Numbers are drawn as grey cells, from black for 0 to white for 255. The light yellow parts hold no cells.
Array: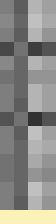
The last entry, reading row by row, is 148
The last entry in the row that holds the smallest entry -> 83
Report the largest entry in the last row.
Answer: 180
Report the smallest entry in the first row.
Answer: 93
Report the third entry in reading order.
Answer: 180
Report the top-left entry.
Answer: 126
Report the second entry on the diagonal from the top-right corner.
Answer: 192
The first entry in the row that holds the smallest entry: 83
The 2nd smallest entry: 62
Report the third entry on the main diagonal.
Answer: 180
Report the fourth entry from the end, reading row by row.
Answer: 126
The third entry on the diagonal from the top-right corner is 93
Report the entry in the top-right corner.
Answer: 160
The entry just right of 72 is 114
